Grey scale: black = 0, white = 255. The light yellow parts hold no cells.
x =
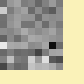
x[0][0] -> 109
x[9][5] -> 180
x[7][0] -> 105
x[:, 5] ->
[103, 140, 107, 148, 139, 163, 144, 67, 151, 180]
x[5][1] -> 137
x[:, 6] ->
[129, 110, 145, 109, 150, 155, 165, 124, 222, 184]
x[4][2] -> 148
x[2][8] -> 142
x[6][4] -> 139
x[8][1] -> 190
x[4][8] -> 137
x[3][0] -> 111
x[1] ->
[203, 125, 149, 162, 107, 140, 110, 92, 139]
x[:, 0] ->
[109, 203, 113, 111, 140, 98, 232, 105, 129, 70]
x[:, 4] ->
[133, 107, 148, 117, 150, 169, 139, 105, 207, 195]
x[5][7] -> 148
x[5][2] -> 110

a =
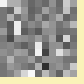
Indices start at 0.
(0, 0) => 243
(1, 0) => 118
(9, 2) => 139
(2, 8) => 171
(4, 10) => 118
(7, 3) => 153
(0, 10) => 160
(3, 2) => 236
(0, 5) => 120
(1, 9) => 194
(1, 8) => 111
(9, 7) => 135
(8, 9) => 116
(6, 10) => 121
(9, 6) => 46
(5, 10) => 108
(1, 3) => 152
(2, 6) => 103
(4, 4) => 113
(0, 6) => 105
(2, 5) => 146
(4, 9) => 112
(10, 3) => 213
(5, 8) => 85
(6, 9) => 88
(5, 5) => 155
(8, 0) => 128
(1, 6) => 160
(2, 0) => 118
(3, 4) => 139
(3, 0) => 120
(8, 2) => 131
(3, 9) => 135
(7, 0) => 144
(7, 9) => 172

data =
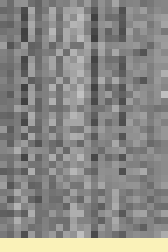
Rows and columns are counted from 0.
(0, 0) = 133
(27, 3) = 136
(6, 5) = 101
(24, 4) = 174
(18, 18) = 142
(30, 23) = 159
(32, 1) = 119
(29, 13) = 111
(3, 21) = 120
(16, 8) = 121
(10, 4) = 160
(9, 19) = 136
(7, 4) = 101
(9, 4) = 163
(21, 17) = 154
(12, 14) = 135
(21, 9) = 104
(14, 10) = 157
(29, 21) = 138
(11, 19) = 112
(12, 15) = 98
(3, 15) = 152
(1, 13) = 87
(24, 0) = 94
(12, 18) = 151
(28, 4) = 101
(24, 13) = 100
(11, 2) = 138
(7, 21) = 133
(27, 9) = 112
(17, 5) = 107
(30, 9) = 144
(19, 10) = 175
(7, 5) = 111
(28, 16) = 162
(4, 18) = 160
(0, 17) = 124
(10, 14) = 142
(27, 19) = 131

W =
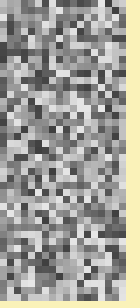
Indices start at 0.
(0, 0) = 193
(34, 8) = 146
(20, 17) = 140
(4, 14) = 154
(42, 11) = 98
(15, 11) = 228
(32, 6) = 160
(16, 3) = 159
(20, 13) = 214
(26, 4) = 196
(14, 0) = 180
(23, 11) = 135
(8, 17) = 99
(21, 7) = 139
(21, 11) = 221
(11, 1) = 143
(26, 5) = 99
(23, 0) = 173
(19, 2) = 70
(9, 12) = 143
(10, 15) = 218
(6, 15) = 227
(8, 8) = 81
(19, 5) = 159
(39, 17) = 157
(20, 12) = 178
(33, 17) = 73
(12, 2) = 153
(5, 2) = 124
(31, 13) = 128
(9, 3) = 209
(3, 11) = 212
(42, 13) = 99
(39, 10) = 159
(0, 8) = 92
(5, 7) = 120
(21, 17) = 120
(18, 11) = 229

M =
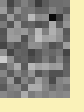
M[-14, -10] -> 136
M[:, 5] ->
[60, 99, 137, 80, 183, 189, 141, 90, 92, 162, 86, 159, 171, 138]
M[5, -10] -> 89
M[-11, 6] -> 90
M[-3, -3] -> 75
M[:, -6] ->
[106, 119, 185, 101, 120, 135, 144, 67, 80, 183, 147, 106, 172, 123]
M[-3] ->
[104, 152, 79, 131, 106, 159, 129, 75, 131, 142]
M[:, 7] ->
[109, 130, 9, 170, 176, 167, 82, 104, 95, 154, 82, 75, 109, 139]
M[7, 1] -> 70
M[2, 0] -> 90
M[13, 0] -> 136
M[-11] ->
[123, 84, 157, 93, 101, 80, 90, 170, 96, 147]
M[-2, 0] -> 90
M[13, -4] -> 126
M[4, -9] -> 154
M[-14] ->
[136, 70, 104, 128, 106, 60, 91, 109, 109, 113]
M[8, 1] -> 145
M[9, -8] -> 170
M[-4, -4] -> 110
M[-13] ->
[156, 92, 145, 115, 119, 99, 102, 130, 111, 93]
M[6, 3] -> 96
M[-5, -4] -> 171
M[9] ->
[93, 130, 170, 90, 183, 162, 171, 154, 159, 98]
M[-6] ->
[203, 145, 93, 100, 80, 92, 123, 95, 133, 89]
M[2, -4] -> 143

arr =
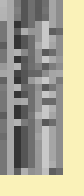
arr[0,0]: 184
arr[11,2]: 52
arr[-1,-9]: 118
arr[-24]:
[180, 169, 128, 85, 111, 90, 115, 165, 141]
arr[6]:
[93, 169, 52, 85, 111, 171, 200, 165, 141]
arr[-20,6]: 200
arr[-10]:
[118, 169, 52, 85, 111, 152, 200, 177, 141]
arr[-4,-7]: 52
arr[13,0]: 118
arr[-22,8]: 141
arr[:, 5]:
[91, 90, 91, 152, 152, 152, 171, 152, 152, 127, 102, 177, 145, 152, 152, 152, 181, 152, 152, 162, 152, 153, 152, 152, 152]
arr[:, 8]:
[141, 141, 141, 141, 106, 141, 141, 141, 152, 141, 168, 122, 141, 141, 141, 141, 141, 141, 141, 141, 141, 141, 141, 141, 109]
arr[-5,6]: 200
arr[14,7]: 106
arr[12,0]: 124
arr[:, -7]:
[121, 128, 121, 52, 92, 52, 52, 177, 52, 180, 68, 52, 180, 52, 164, 52, 52, 179, 52, 52, 52, 52, 52, 52, 95]
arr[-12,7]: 181
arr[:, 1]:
[169, 169, 169, 169, 169, 169, 169, 169, 169, 169, 169, 169, 169, 169, 169, 169, 169, 169, 169, 169, 169, 169, 169, 169, 169]
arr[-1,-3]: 190
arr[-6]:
[108, 169, 52, 85, 111, 162, 200, 165, 141]
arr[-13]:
[124, 169, 180, 106, 111, 145, 90, 118, 141]
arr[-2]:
[118, 169, 52, 85, 111, 152, 200, 173, 141]
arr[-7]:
[118, 169, 52, 85, 111, 152, 200, 165, 141]
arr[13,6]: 200
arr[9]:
[153, 169, 180, 90, 111, 127, 93, 124, 141]
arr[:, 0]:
[184, 180, 179, 118, 118, 118, 93, 118, 118, 153, 166, 98, 124, 118, 118, 118, 93, 118, 118, 108, 118, 118, 118, 118, 118]
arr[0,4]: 111

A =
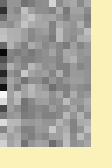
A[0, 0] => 105
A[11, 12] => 147
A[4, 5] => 152
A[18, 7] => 199
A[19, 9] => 183
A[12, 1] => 159
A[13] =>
[246, 161, 189, 162, 181, 167, 169, 145, 166, 131, 172, 143, 152]
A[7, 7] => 163
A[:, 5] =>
[140, 143, 169, 165, 152, 147, 156, 136, 137, 163, 152, 142, 162, 167, 157, 137, 143, 158, 154, 146, 163]
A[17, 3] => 154
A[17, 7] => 148
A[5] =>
[194, 178, 175, 159, 136, 147, 142, 123, 186, 152, 140, 172, 176]
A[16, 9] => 182
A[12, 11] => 140
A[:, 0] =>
[105, 48, 109, 150, 189, 194, 106, 9, 79, 108, 37, 100, 16, 246, 216, 71, 123, 219, 132, 183, 207]
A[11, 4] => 141
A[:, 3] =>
[114, 192, 179, 195, 159, 159, 128, 135, 127, 133, 199, 115, 162, 162, 116, 118, 124, 154, 129, 139, 115]
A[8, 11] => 148
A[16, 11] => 178
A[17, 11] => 170
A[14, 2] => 181
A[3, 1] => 141
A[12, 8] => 132
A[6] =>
[106, 179, 151, 128, 171, 156, 136, 149, 136, 123, 159, 133, 151]
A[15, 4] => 130
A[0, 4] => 125
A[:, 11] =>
[138, 162, 152, 175, 153, 172, 133, 148, 148, 134, 153, 157, 140, 143, 152, 138, 178, 170, 147, 187, 151]
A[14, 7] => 140
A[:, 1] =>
[150, 149, 155, 141, 175, 178, 179, 133, 128, 176, 147, 166, 159, 161, 156, 159, 149, 184, 178, 158, 163]
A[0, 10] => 169
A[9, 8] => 130
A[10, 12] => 148
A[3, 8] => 170

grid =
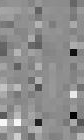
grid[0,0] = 141
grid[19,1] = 159
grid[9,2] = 98
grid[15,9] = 134
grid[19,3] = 135
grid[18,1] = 153
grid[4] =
[150, 152, 133, 136, 148, 132, 148, 145, 148, 140, 131, 142]
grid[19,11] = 182
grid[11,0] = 159
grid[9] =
[163, 141, 98, 143, 130, 177, 138, 153, 137, 144, 122, 151]
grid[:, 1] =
[146, 162, 158, 115, 152, 144, 129, 141, 137, 141, 147, 142, 162, 139, 145, 130, 142, 175, 153, 159]
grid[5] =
[129, 144, 144, 136, 170, 107, 141, 144, 141, 142, 150, 132]
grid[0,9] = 139
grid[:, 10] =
[103, 127, 121, 169, 131, 150, 172, 17, 146, 122, 131, 132, 152, 233, 145, 155, 4, 170, 116, 138]
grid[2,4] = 139
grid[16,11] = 130
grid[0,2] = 146
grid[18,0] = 175
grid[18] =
[175, 153, 144, 135, 172, 180, 149, 143, 142, 149, 116, 124]
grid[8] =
[138, 137, 148, 149, 136, 148, 139, 138, 139, 142, 146, 142]
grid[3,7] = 125
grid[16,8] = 139
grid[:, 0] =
[141, 165, 154, 122, 150, 129, 102, 97, 138, 163, 144, 159, 195, 169, 146, 164, 91, 246, 175, 127]
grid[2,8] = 144
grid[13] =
[169, 139, 120, 142, 126, 139, 143, 151, 139, 146, 233, 149]
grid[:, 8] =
[140, 142, 144, 143, 148, 141, 143, 140, 139, 137, 141, 143, 143, 139, 145, 140, 139, 138, 142, 132]
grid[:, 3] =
[143, 148, 145, 144, 136, 136, 151, 143, 149, 143, 141, 140, 142, 142, 137, 141, 140, 160, 135, 135]
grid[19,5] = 161
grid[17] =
[246, 175, 246, 160, 154, 33, 146, 149, 138, 120, 170, 84]
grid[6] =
[102, 129, 138, 151, 105, 95, 135, 138, 143, 133, 172, 164]
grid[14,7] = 143
